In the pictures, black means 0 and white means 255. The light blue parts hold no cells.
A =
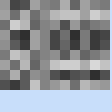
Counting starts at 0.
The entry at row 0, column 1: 69
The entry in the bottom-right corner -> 152
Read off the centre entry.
69
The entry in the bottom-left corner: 80
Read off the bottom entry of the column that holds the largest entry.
161
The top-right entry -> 122
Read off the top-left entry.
152
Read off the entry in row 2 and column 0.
111
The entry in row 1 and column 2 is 173
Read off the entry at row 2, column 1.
206
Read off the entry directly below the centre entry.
143
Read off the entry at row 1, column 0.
161
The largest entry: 216
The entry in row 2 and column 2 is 183
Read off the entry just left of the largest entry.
173
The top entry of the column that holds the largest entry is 131
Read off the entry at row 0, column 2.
80
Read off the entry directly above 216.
122

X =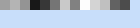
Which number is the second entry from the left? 180
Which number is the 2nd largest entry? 212
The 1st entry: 160
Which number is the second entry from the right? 98

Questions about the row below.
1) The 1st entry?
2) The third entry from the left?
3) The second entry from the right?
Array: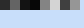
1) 43
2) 19
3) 64

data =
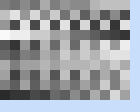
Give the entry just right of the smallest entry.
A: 53
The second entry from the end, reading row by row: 215
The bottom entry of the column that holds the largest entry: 42
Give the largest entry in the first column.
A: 249
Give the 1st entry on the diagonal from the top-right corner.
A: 192
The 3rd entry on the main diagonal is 226
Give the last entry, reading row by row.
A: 161
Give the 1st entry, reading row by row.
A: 126
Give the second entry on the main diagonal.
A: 226
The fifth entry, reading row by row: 171
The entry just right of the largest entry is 237
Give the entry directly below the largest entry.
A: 85
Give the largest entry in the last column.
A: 237

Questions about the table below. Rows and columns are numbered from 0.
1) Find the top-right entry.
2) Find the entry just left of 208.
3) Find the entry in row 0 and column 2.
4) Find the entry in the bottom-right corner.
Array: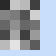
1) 63
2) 82
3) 186
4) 91

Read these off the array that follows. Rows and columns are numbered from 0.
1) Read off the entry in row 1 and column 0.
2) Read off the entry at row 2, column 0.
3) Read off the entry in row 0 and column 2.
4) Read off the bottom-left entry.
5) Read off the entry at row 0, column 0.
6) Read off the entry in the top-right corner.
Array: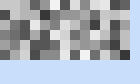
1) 76
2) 181
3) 181
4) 98
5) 200
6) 98

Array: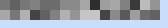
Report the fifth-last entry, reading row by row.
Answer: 138
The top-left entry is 119
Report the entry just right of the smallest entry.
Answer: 158
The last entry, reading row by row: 98
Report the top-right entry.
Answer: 148
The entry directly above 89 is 129
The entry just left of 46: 167
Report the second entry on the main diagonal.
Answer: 119
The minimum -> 46
